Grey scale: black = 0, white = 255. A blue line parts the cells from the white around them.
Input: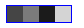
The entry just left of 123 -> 69
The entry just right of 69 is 123
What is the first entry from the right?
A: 212

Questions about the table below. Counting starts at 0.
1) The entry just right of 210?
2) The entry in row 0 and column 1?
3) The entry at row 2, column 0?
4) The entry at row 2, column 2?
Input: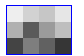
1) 198
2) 210
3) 68
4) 97

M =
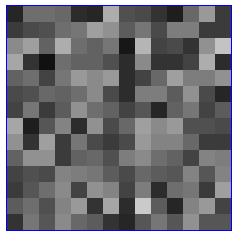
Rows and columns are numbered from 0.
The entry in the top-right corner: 59
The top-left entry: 38
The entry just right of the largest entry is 92
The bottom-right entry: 86
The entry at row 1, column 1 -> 74
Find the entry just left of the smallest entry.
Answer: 51
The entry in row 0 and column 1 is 110
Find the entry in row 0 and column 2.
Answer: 110
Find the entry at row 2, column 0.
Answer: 138
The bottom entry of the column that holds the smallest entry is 86
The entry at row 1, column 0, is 59
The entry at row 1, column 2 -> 80
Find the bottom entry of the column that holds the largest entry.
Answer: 86
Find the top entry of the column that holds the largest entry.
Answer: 74
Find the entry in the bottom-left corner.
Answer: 51
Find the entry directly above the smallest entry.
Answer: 98
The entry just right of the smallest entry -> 110

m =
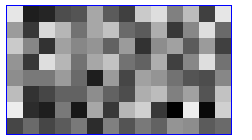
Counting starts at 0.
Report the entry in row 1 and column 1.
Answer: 56
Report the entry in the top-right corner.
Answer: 230
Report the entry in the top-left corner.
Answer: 230
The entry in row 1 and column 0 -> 155
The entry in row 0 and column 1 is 30
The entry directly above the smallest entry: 128
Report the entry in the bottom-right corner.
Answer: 106
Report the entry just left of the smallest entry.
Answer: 56
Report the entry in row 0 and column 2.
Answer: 37
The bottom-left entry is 70
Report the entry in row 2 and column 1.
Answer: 135
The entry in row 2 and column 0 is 202
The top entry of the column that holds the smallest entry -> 128

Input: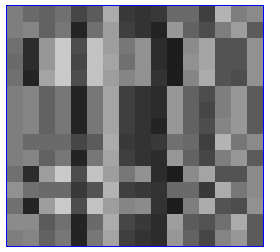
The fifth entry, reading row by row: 70
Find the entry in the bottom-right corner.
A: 91
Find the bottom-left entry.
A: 126
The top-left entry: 126
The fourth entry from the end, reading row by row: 70
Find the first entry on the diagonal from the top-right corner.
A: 139
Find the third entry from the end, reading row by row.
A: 133
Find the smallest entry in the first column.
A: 106
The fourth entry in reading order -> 112
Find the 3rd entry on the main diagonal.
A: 151
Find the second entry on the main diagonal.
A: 133
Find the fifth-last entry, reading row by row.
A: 98
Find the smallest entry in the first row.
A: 51
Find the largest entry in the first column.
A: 145

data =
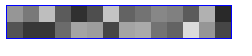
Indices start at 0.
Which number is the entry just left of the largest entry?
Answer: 99
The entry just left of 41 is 177
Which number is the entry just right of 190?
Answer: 91
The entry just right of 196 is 99
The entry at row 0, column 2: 190
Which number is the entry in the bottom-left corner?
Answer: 84
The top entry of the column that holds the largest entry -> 91
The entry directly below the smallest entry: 70

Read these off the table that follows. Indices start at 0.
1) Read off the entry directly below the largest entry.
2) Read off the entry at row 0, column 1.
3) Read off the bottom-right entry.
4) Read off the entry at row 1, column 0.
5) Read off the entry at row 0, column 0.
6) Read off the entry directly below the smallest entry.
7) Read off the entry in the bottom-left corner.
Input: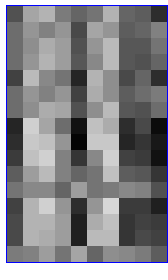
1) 192
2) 165
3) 93
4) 109
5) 81
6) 53
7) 123

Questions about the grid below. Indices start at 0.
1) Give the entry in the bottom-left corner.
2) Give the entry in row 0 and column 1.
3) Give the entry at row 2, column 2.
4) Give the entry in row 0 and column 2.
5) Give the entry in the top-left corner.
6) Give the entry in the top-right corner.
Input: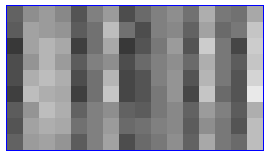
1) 98
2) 142
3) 181
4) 155
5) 98
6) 168

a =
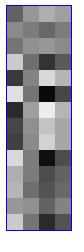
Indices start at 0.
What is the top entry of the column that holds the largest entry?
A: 174
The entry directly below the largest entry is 195
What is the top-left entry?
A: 98
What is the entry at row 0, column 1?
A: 151
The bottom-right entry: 83
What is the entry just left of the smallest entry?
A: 117
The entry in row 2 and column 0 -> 117
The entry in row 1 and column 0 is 138
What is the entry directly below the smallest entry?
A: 237
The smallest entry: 9
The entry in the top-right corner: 159
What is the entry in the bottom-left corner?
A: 203
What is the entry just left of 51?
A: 110
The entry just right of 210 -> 167
